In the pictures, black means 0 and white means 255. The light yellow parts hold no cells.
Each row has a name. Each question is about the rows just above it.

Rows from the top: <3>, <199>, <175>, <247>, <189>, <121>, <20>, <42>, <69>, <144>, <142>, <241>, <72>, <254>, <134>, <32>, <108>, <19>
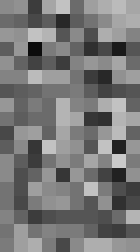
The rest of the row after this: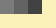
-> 60; 85
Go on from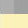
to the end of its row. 131

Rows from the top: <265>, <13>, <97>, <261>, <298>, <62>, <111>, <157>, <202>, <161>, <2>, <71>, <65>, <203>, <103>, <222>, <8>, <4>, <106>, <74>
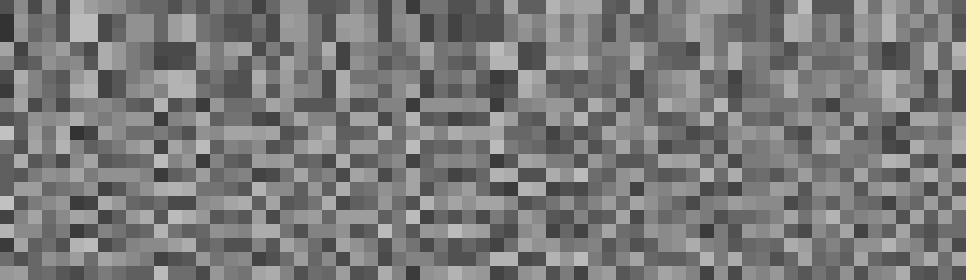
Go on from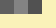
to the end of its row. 151; 115; 123; 138; 123; 95; 151; 172; 123; 123; 115; 74; 67; 172; 138; 138; 172
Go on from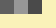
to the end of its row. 123; 123; 131; 145; 123; 103; 109; 123; 115; 138; 179; 172; 95; 74; 131; 67
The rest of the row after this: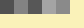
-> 109; 74; 164; 145; 123; 81; 138; 115; 74; 115; 81; 103; 87; 67; 109; 164; 145; 151; 115; 123; 131; 87; 115; 81; 95; 138; 145; 172; 131; 123; 87; 103; 109; 103; 172; 157; 109; 131; 103; 145; 145; 179; 145; 131; 87; 145; 74
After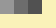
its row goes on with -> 179; 138; 164; 145; 164; 164; 138; 81; 95; 115; 145; 103; 131; 157; 109; 164; 145; 123; 103; 74; 123; 131; 157; 145; 138; 138; 74; 95; 123; 95; 138; 109; 103; 67; 123; 103; 157; 95; 164

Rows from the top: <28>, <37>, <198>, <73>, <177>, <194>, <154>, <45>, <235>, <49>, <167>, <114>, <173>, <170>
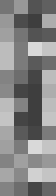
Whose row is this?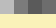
<177>
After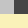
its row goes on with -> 62; 196
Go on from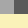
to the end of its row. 69; 123
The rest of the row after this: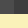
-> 173
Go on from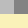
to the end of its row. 62; 188
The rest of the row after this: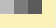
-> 109

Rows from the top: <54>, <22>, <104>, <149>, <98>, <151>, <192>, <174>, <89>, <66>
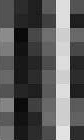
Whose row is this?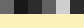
<151>
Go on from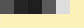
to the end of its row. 30
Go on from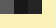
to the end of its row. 77; 221; 37
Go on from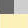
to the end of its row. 90

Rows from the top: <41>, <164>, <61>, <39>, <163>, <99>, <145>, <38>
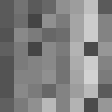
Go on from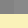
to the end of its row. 115; 172; 204; 131
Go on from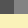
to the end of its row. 131; 144; 115; 165; 210; 123
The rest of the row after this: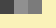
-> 165; 204; 131
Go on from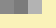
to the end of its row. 75; 151
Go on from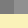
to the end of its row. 185; 131; 179; 75; 151
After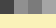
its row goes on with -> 204; 131

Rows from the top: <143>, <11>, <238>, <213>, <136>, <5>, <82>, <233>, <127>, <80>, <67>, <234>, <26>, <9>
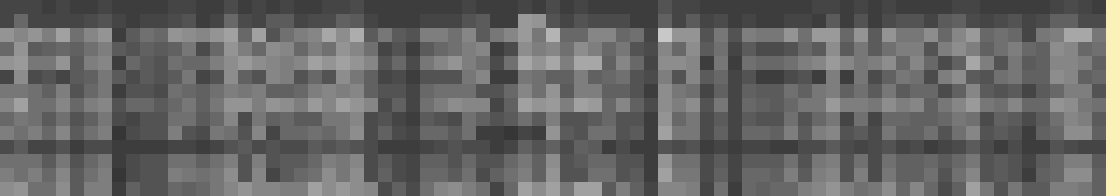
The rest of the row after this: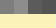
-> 112; 119; 97; 97; 141; 134; 97; 104
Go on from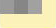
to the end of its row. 148; 134; 75; 97; 69; 112; 126; 141; 134; 134; 69; 97; 161; 148; 154; 126; 161; 154; 104; 134; 97; 75; 141; 126; 141; 83; 119; 69; 104; 97; 91; 104; 119; 119; 154; 126; 126; 119; 141; 126; 134; 97; 119; 134; 154; 119; 112; 134; 104; 104; 148; 141; 119; 112
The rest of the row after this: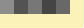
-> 97; 91; 104; 119; 119; 154; 126; 126; 119; 141; 126; 134; 97; 119; 134; 154; 119; 112; 134; 104; 104; 148; 141; 119; 112
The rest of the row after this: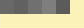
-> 83; 97; 91; 97; 119; 75; 104; 148; 126; 104; 141; 134; 104; 126; 112; 148; 134; 112; 69; 83; 61; 91; 104; 112; 126; 134; 61; 75; 141; 126; 134; 112; 141; 126; 104; 119; 83; 75; 134; 104; 141; 91; 112; 69; 91; 75; 75; 83; 104; 91; 141; 91; 119; 91; 112; 126; 126; 83; 126; 141; 126; 97; 112; 126; 104; 97; 141; 134; 104; 112
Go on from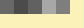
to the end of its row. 83; 119; 91; 97; 134; 134; 126; 97

